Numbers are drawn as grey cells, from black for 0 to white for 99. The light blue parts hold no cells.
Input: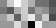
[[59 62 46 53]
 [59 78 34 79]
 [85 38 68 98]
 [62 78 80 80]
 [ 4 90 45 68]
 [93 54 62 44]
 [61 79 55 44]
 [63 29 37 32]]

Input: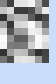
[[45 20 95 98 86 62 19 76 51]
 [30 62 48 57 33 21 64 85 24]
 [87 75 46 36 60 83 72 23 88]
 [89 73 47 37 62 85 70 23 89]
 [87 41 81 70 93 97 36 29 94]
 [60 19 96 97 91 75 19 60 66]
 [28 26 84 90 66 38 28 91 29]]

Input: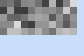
[[46 53 59 24 41]
 [74 54 40 60 46]
 [74 84 39 24 32]
 [64 31 46 23 52]
 [57 25 60 45 54]
 [69 57 64 58 44]
 [55 58 61 54 26]
 [45 72 35 55 69]
 [70 52 56 47 25]
 [75 35 40 78 51]
 [71 53 57 45 84]]

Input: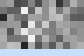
[[64 67 64 56 16 45 57]
 [74 45 33 59 61 37 61]
 [72 46 63 60 46 38 28]
 [14 49 90 31 42 93 32]
 [67 94 69 90 63 39 51]
 [33 46 72 51 62 76 30]
 [54 69 52 79 56 55 55]
 [35 52 49 48 72 74 66]
 [63 38 58 65 75 47 21]
 [42 61 67 62 56 66 43]
 [62 63 50 57 36 47 68]
 [68 58 57 55 35 41 53]]

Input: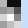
[[62 83 58 71]
 [74 97 64  6]
 [85 52 32  6]]

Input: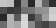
[[42 15 30 76]
 [69 69 22 74]
 [65 35 24 19]
 [84 81 43 52]
 [53 23 45 15]
 [31 40 55 70]
 [26 61 57 39]
 [38 81 78 18]]
